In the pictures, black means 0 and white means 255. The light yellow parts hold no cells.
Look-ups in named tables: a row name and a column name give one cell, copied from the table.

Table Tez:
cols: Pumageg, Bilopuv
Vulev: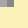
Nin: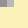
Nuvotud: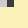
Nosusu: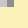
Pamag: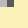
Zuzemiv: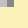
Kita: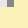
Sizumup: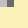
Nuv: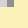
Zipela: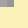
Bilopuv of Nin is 185
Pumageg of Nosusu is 200
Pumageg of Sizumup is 192
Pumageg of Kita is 231
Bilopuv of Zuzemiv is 135
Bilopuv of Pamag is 89
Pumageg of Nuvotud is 205
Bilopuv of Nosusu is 142
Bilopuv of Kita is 135
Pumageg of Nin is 146
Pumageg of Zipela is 163

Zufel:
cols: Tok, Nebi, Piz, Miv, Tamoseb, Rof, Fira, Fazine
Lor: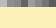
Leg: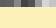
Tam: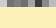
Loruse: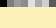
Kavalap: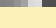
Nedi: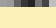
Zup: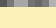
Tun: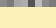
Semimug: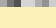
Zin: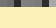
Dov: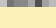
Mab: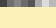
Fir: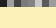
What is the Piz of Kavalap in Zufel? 146
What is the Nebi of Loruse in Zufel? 126
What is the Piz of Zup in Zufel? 167
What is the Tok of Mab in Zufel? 67
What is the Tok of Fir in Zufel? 31
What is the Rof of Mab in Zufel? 172
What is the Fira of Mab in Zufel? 219
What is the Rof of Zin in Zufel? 122
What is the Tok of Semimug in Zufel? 168
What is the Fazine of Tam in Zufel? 187
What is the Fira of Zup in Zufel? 123
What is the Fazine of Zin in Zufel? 168
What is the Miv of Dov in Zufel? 136
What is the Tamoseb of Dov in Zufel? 166
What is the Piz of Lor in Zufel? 135
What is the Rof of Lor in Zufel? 137
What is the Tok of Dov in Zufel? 195
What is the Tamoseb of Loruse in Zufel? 224
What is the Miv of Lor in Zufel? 100
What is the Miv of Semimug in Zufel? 214

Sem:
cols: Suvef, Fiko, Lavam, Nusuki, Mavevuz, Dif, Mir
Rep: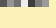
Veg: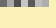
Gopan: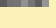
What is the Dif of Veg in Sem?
189
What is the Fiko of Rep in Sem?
148
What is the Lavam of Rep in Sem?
112
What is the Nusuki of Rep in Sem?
237
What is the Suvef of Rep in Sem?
86
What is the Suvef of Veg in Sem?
108
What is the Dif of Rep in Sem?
123
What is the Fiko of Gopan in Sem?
114
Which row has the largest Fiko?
Veg

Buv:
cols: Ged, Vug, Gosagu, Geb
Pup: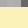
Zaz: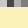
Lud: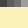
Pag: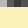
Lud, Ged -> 66
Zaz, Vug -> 71
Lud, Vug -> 93
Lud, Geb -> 157
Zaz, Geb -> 125
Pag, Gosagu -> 58
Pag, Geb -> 82
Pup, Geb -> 103
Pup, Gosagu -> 173
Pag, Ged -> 185
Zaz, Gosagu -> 174
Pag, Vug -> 91
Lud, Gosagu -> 112
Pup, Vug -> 176
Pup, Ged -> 171
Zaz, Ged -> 200

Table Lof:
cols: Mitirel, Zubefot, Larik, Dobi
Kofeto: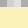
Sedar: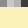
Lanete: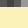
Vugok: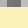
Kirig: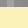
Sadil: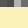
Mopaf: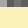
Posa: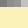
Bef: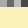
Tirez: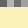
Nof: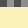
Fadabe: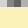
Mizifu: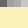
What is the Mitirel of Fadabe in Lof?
211
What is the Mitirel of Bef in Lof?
169
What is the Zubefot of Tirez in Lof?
180
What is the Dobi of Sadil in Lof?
109
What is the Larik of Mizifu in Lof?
171
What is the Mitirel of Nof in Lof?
79
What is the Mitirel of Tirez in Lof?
100
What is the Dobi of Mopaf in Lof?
94
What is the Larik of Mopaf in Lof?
113
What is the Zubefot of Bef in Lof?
105
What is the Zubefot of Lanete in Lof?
67
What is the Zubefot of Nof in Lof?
149
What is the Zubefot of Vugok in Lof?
118
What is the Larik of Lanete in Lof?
90
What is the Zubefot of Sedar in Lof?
200
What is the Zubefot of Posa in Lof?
142

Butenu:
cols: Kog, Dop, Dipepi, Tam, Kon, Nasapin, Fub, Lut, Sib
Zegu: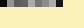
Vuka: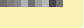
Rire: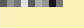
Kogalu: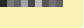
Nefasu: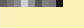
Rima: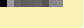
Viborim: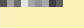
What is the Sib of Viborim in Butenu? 96
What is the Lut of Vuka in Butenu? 71
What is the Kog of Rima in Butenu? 1
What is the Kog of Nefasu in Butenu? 97
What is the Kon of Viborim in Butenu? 165
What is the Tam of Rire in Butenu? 226
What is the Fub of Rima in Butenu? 86
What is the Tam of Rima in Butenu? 93
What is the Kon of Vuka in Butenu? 112
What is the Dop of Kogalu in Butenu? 120
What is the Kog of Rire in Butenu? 90
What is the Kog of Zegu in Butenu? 10
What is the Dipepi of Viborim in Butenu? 110
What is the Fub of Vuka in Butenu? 182
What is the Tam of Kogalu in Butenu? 162
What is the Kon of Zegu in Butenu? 171
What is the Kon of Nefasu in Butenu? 146

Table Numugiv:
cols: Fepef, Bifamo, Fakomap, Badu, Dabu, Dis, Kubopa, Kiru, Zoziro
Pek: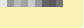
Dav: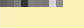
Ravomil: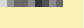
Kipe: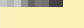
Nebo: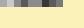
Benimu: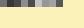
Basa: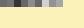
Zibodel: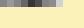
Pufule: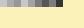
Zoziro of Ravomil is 103
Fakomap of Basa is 53
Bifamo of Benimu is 56
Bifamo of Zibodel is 153
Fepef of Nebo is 170
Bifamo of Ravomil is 147
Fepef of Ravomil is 216
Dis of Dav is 124
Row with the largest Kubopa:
Basa

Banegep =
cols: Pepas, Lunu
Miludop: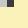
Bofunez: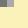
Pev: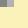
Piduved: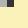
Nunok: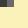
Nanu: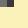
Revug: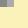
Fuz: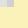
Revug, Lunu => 172
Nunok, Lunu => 107
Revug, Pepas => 136
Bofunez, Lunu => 171
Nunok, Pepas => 59
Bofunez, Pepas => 117
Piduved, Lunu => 52
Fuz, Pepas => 225
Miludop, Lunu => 60
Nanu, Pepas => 113
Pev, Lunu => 179
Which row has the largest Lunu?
Fuz

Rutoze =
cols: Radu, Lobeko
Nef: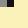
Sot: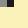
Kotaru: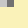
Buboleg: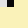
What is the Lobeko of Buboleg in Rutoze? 8
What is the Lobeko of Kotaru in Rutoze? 113
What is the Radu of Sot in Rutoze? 141
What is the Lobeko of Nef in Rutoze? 18
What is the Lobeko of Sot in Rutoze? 27
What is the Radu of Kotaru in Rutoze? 199
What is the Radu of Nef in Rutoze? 141
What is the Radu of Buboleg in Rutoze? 227
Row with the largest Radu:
Buboleg

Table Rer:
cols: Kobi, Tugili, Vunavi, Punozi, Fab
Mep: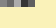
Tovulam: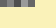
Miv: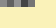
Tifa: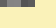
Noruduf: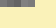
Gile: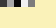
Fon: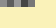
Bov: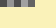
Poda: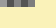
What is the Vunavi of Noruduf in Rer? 100
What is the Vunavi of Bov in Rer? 78
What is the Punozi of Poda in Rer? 84
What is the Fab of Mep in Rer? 95
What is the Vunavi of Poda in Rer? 133
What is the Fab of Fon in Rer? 119
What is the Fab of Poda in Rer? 125
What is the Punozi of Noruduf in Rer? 129
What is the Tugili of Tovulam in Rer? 131
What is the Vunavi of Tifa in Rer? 133
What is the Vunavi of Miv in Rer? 148
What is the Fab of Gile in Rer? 124
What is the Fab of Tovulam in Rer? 102
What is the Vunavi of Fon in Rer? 154
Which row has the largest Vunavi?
Mep

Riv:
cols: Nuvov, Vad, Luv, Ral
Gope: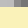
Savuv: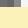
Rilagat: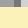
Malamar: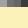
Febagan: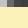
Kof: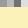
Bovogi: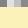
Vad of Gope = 188
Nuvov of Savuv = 110
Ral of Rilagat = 210
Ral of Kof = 223
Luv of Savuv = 137
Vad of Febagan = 105
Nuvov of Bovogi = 131
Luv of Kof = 113
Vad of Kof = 186
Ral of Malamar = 59
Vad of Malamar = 112

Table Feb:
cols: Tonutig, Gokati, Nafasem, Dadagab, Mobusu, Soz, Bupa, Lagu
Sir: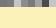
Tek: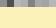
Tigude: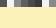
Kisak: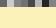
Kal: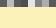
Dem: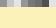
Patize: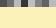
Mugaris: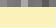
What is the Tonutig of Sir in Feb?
120
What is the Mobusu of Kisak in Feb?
73
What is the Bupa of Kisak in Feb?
36
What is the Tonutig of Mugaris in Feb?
139
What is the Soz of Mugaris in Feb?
119
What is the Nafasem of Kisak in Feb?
131
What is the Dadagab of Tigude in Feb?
94
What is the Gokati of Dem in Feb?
200

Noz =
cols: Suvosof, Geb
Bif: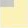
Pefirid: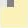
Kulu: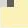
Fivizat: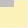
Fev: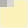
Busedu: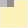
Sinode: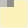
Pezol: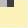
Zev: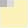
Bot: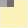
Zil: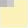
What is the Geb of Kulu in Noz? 95
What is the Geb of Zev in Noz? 219
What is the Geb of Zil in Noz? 203
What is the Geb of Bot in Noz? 112
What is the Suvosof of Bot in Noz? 169
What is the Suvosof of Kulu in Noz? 216
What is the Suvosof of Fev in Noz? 178
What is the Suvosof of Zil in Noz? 186
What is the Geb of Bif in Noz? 202
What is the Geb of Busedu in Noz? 144
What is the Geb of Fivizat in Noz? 193
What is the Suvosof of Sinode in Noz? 193
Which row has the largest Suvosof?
Pefirid

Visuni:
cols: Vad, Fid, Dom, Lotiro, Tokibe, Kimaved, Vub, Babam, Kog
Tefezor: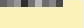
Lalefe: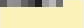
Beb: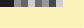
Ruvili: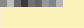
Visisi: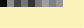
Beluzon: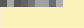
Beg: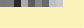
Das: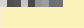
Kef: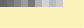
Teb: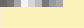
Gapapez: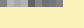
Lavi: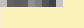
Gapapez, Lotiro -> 178
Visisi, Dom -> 69
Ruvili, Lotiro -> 58
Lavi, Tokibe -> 145
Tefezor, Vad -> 99
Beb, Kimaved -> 107
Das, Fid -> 79
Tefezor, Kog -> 73
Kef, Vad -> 102
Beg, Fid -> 124
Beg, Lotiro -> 171
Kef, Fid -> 114
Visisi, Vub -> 158
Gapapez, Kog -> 130
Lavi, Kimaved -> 128
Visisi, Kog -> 150
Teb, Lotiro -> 244
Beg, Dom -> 42
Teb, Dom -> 167
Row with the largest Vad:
Das

